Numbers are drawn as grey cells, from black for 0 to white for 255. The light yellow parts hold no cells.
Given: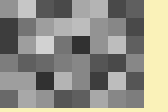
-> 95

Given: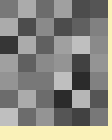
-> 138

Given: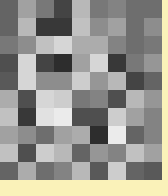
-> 120

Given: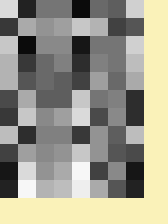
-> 208

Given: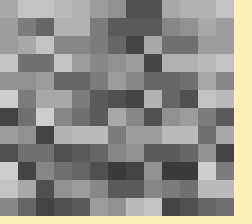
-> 156
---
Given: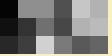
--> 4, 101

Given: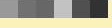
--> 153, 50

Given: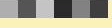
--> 174, 63

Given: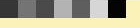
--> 54, 4

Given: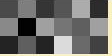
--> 74, 65

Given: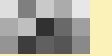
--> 222, 137

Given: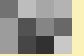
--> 114, 200
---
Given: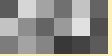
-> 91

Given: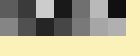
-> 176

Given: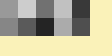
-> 79

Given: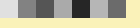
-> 107

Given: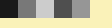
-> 150

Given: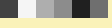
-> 111

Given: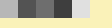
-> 224
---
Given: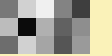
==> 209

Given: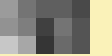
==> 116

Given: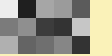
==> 31

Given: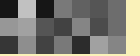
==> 193

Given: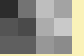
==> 115

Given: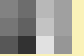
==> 109

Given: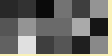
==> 50
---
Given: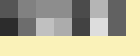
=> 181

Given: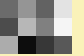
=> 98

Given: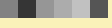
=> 193

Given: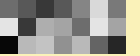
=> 217

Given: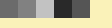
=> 41

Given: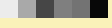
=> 115

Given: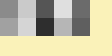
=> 223
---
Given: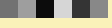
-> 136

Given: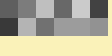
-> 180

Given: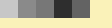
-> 119

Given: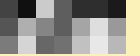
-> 213

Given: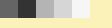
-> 180

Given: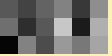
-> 165

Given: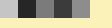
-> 123

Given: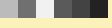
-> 112
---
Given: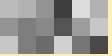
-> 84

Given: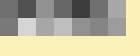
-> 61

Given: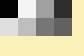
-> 244

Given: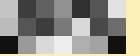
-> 217

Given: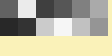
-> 86

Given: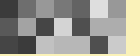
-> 79
